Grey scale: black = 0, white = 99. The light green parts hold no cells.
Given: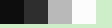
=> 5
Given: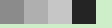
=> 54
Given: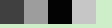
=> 25
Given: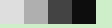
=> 86
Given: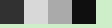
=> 19
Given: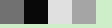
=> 44
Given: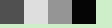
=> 31
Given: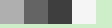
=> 68
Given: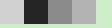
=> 81
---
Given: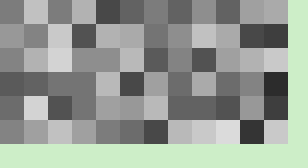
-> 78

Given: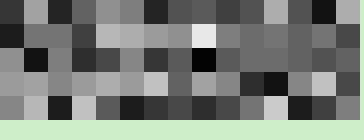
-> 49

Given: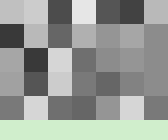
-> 47

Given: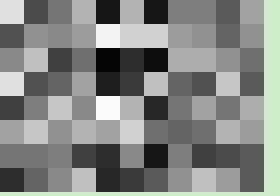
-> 35

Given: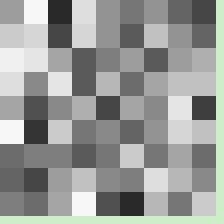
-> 79

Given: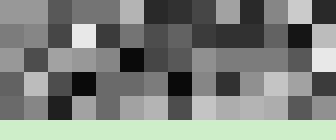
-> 56

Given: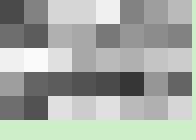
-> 83

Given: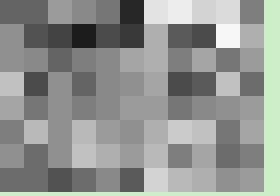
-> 60

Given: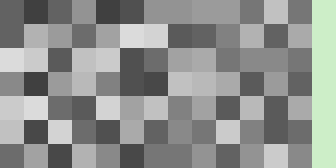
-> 53
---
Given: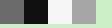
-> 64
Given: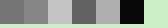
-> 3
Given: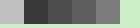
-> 48
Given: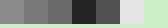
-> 89
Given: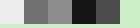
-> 29
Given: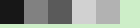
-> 69
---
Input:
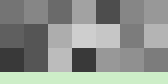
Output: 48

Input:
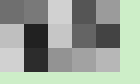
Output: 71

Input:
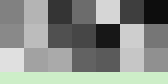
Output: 56

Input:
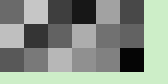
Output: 2

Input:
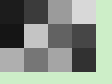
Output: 19

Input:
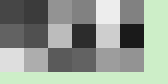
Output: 57

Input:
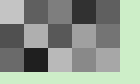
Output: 65
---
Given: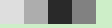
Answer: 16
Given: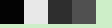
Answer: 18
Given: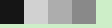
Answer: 67
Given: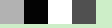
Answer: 99
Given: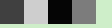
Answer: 2
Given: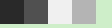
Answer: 93
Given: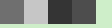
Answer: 20
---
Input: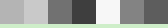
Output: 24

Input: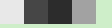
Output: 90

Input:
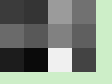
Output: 11

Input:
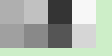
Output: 62

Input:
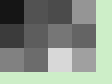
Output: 50

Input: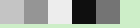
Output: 58

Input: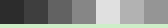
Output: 52
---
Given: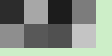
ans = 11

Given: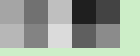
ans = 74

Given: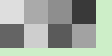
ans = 55

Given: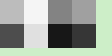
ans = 51

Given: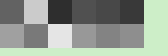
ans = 18

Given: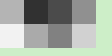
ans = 29

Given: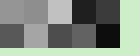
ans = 75
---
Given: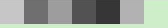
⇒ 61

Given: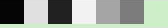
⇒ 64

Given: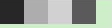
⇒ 35

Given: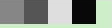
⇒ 33

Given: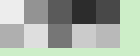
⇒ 79

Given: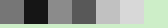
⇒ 54

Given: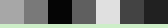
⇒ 47
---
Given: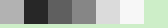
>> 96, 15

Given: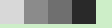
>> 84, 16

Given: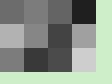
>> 80, 12

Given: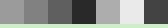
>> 91, 16

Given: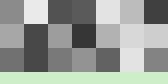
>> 91, 21

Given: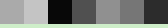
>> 76, 3

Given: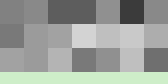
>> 82, 23

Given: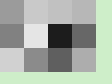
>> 89, 11

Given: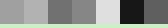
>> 86, 9
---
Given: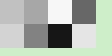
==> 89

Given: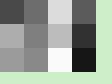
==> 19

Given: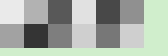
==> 80

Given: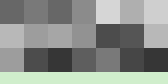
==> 72

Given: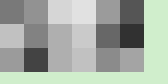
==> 19

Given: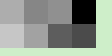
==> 29

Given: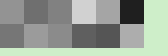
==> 67

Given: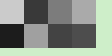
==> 30

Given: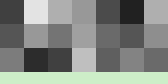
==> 55
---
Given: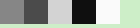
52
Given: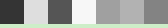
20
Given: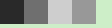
16
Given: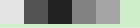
88
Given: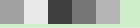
63
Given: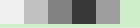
93
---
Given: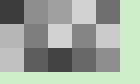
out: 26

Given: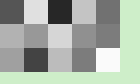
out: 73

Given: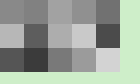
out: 47

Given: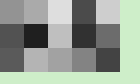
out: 63

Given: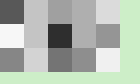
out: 45

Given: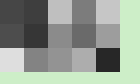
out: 57

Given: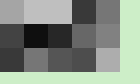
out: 33

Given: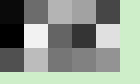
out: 46
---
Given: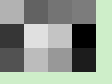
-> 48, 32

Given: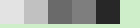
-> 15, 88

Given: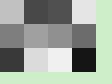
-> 89, 22

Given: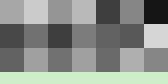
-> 8, 38

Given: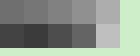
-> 67, 26

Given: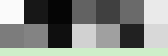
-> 91, 48

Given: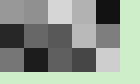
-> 7, 46
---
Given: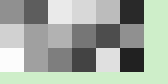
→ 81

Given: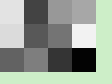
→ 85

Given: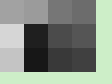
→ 83

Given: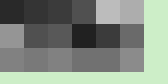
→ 58

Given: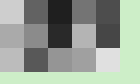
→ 66

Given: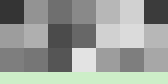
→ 61

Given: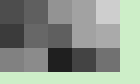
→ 23

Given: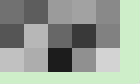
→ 33

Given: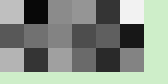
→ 34
